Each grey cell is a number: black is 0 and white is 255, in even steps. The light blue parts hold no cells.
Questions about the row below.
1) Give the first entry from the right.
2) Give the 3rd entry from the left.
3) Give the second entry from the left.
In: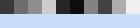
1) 239
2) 142
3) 110

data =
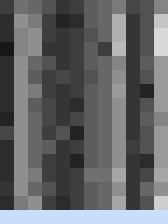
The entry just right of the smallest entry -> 132
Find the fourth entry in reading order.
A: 82
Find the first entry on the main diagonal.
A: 62
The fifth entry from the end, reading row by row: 103
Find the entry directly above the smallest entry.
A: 44
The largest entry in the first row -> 132
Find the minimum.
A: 23
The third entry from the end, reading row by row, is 53
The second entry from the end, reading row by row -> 82
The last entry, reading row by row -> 206
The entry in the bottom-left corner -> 44
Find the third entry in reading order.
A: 103
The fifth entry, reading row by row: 53
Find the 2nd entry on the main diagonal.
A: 143
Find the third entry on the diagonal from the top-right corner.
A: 53
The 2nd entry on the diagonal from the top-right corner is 82

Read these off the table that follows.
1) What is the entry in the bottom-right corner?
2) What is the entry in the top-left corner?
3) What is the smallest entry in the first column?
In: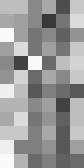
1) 106
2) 190
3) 136

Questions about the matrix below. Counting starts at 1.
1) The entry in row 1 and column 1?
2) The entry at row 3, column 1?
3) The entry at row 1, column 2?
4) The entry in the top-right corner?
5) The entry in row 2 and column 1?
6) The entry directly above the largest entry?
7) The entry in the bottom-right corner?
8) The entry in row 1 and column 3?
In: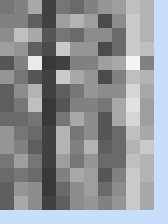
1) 118
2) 140
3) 129
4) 179
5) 129
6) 201
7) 168
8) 168
